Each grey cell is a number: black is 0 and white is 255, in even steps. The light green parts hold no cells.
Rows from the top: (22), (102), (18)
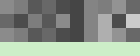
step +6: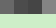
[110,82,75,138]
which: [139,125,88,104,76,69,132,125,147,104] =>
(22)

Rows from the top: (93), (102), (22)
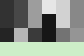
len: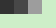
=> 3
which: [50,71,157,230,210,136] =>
(93)
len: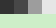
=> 4
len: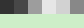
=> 6
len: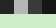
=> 4

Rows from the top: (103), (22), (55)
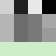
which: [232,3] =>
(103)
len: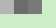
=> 3
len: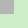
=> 1

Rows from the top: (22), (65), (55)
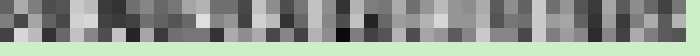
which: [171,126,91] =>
(55)
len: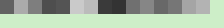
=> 15
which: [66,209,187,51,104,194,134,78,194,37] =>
(65)
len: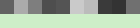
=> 10
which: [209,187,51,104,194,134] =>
(65)
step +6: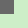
[110]

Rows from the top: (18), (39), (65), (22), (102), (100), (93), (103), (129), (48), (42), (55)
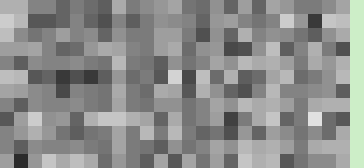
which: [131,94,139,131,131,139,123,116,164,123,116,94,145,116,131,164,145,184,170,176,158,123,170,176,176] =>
(42)
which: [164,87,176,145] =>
(93)
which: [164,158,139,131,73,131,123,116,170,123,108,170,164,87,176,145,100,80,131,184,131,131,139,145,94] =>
(93)
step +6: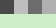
[79,196,114,182]
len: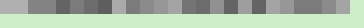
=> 25

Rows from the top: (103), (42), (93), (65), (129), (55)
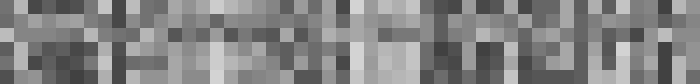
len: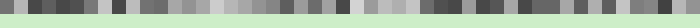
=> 50
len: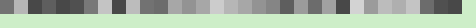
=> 33
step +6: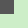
[92]
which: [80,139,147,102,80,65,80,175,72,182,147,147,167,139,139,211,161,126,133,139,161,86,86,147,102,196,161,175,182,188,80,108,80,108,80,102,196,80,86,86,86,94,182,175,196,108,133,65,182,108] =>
(55)
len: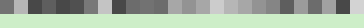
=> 26
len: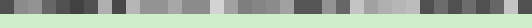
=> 38
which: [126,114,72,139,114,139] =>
(42)

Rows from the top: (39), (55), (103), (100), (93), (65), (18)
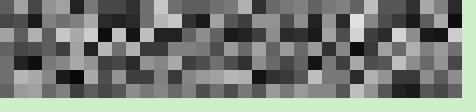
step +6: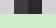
[217,69,48,217]
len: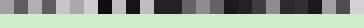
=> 26
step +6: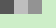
[92,196,153]

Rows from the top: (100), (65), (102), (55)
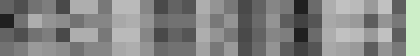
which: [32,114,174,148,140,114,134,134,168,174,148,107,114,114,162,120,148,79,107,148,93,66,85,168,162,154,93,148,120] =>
(65)
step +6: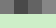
[126,79,105,140]
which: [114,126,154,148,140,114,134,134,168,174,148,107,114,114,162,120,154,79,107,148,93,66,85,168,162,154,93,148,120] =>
(55)
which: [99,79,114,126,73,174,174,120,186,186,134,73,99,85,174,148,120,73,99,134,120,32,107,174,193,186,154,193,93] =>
(100)

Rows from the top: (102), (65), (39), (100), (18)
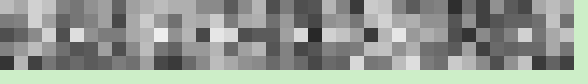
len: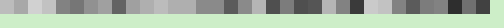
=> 35
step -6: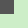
[79]

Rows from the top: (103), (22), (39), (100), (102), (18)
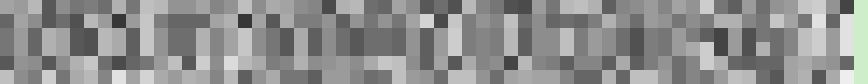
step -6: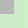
[178]
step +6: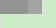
[153,153,169]
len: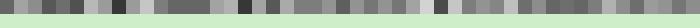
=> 50
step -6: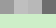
[149,185,178,104]
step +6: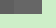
[101,108,108]
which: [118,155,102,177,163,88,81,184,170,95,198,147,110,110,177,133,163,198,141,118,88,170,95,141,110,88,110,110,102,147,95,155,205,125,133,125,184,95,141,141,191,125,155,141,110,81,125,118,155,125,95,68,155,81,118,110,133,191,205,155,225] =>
(39)
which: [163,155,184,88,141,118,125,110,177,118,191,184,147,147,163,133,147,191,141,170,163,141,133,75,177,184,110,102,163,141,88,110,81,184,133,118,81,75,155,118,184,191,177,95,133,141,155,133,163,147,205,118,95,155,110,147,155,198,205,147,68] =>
(103)

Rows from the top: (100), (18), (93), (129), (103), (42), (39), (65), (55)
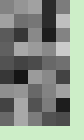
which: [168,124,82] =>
(55)
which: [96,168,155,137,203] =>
(129)
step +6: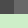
[81,110]
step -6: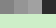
[125,143,155,37]
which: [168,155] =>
(129)
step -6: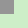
[143]
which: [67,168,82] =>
(65)

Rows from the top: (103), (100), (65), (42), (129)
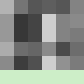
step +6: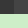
[61,74]
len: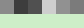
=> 6
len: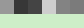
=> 6

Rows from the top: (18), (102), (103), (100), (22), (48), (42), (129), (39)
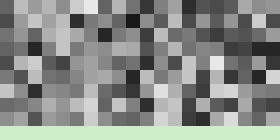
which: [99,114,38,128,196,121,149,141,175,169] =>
(100)
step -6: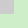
[198]
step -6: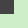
[61]

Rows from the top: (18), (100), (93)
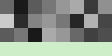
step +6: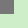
[125]
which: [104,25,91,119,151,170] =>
(18)
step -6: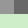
[145,98]

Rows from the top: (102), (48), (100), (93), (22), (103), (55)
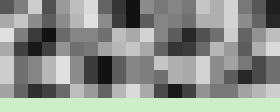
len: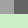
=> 2
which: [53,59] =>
(93)
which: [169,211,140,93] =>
(103)
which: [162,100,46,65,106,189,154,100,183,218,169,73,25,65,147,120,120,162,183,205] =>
(55)
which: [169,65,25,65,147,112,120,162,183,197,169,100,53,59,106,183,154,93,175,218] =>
(93)

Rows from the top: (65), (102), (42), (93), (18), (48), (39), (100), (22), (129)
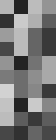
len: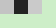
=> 3
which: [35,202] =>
(100)
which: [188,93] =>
(22)
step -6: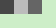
[65,182,95]
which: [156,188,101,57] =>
(42)
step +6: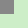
[141]

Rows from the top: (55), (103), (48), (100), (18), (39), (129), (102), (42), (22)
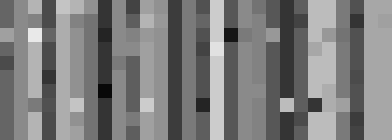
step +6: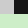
[210,28]
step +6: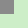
[144]
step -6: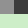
[139,54]
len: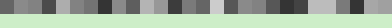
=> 28
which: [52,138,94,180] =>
(103)
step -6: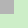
[174]
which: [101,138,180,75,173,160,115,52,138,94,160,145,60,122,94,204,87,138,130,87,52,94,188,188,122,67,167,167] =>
(22)

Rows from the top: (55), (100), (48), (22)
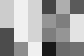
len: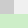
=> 2
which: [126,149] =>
(48)
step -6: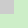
[198]
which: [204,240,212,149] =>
(100)
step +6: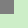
[132]
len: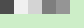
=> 5

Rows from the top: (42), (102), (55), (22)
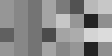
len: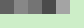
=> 5
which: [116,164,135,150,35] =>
(22)
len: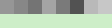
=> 8
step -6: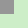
[144]
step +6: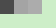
[81,170,178]
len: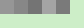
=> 5

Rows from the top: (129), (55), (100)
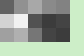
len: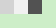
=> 3
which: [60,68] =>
(55)
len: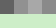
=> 4
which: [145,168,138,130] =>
(129)
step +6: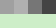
[166,182,124,74]

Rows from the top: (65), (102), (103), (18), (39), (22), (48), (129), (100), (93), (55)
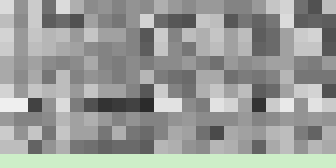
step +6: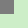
[130]
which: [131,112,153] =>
(39)
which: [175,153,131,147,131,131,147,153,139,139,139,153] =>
(100)
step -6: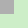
[169]
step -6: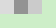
[213,141,197]
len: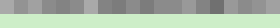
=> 20
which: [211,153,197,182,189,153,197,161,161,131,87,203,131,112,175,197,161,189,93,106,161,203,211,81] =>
(48)

